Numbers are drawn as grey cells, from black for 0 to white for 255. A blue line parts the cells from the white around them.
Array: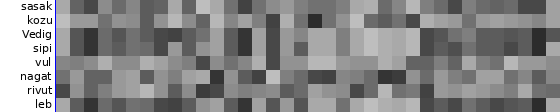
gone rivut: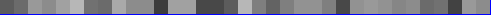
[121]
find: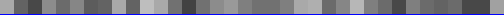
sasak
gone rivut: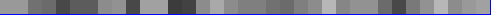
[99]
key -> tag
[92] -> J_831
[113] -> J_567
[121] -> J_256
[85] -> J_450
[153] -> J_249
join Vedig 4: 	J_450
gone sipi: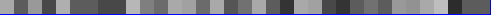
[79]
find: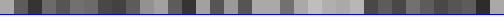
leb

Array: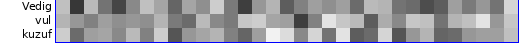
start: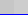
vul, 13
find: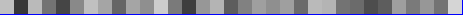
Vedig
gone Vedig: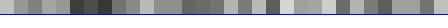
[69]
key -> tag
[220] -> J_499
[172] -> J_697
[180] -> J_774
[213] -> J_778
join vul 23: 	J_697
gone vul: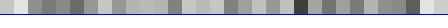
[172]

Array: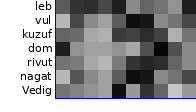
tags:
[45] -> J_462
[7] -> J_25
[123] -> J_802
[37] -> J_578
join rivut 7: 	J_462
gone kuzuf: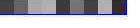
[107]
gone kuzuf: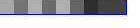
[59]

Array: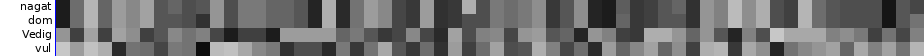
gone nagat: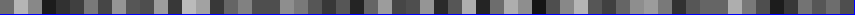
[93]
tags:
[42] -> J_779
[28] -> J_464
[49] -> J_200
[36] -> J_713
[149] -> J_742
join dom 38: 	J_713

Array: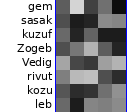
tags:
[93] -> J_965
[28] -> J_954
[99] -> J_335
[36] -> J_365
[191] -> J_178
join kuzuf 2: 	J_335
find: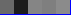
leb
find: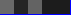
kuzuf
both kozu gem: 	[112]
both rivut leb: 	[127]
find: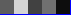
gem
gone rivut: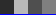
[191]

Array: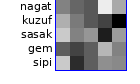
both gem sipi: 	[94]
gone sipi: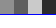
[137]
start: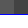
kuzuf, 2

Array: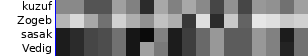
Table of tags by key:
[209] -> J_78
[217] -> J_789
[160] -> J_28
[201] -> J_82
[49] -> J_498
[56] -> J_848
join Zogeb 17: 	J_78
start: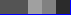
kuzuf, 2
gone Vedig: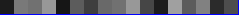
[35]
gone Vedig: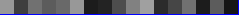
[121]

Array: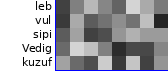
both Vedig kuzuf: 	[106]
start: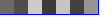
kuzuf, 1

